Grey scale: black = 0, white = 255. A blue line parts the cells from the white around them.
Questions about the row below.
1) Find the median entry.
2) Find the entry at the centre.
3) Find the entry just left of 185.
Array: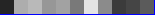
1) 139
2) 121
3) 173

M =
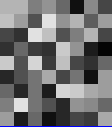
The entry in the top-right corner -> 70
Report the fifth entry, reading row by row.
104
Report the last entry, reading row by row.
169
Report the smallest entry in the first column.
39
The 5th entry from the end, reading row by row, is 16
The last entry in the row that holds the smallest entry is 4
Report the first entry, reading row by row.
180
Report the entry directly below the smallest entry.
104
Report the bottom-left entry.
157
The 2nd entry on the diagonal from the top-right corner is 93
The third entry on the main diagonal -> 225
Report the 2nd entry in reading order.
180
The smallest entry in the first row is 16
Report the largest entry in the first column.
202
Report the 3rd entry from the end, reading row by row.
70
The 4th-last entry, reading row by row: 39

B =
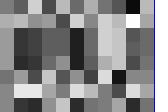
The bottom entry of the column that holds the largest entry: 43
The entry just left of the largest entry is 186
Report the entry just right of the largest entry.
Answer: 166
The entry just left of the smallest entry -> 85
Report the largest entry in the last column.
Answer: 186
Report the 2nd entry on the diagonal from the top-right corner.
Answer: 253
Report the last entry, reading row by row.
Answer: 115
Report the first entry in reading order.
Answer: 124
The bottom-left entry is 135
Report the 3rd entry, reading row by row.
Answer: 208
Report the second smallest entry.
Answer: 21
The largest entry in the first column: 175
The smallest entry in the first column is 115
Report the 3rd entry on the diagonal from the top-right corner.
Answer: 197
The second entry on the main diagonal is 186
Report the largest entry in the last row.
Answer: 197
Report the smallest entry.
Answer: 11
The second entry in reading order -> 94

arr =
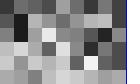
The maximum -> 242
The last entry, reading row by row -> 171
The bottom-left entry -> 171
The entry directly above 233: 148
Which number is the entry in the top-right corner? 65
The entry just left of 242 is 97
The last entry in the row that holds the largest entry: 76
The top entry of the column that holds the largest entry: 56
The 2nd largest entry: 233
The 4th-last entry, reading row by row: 202
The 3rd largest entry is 223
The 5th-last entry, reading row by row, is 214
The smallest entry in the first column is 56
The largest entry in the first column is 202
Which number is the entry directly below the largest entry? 181
